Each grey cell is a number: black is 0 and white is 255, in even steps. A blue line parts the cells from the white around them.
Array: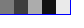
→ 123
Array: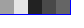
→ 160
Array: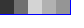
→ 52
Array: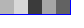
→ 181
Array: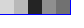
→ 215
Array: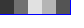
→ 54
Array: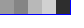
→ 155
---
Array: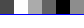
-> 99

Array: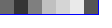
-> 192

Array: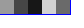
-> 210

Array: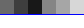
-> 133

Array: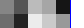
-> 166

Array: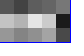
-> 101

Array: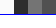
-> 81

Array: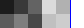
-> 219

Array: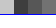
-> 114

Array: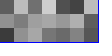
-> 206
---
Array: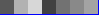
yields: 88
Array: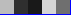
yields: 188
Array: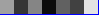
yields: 160
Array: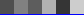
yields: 79
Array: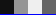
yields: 17
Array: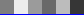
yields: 126
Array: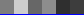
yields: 125
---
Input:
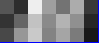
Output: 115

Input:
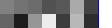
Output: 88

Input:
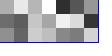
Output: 47

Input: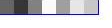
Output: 159

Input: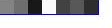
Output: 66

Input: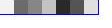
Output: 41

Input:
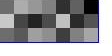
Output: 48

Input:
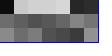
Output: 215
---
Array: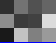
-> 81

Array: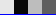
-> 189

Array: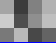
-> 129

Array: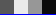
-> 151

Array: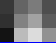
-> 123

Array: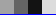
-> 19

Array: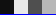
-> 79

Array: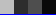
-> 78
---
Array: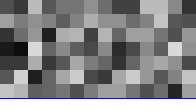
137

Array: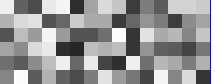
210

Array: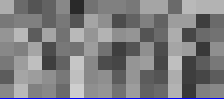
179

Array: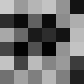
147

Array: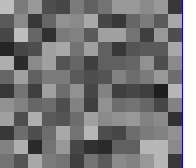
152

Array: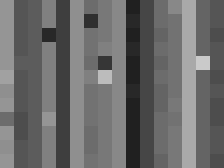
100
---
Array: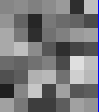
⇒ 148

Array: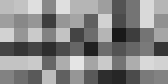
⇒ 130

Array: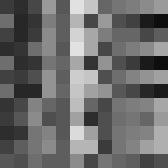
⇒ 79

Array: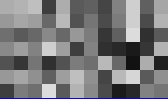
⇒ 117

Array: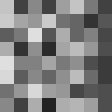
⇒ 78
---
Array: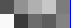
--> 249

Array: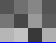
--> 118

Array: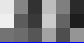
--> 239

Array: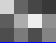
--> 93

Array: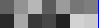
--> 42

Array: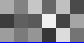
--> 60

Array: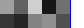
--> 55
